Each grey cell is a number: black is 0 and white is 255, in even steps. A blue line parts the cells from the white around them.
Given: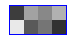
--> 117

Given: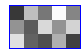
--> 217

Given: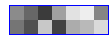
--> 200

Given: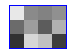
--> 92

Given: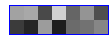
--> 156

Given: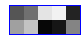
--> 7

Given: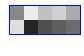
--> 79
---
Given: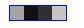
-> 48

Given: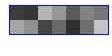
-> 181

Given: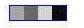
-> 211

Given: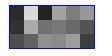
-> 35

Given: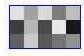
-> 218

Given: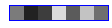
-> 61
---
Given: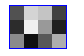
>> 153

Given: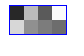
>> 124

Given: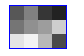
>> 157

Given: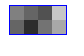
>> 115

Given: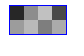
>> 126

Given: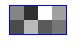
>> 90

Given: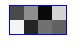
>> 113
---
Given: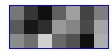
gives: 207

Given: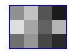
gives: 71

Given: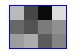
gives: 91

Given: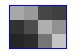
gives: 117

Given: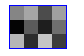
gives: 197

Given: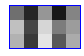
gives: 228

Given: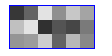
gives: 206
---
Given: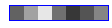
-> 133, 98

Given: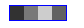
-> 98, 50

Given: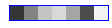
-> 243, 54

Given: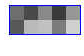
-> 151, 88

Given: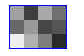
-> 112, 239

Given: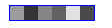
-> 74, 155
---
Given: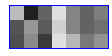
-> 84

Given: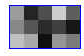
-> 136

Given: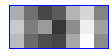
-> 201

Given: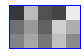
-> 111

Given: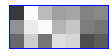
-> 145

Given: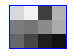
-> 124

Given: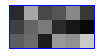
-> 64

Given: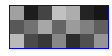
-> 88

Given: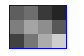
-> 126
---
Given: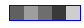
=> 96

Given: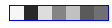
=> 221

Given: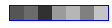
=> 49

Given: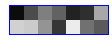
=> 148

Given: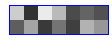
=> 57

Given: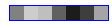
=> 191

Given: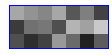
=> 66

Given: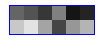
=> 227
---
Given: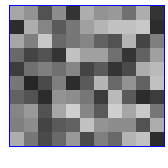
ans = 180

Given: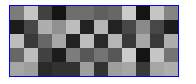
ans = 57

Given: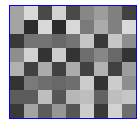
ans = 57

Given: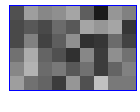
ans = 193

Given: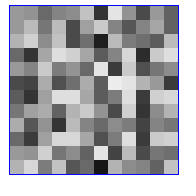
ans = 132

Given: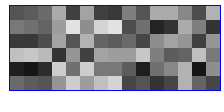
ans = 178

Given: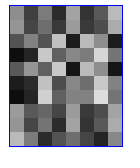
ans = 69
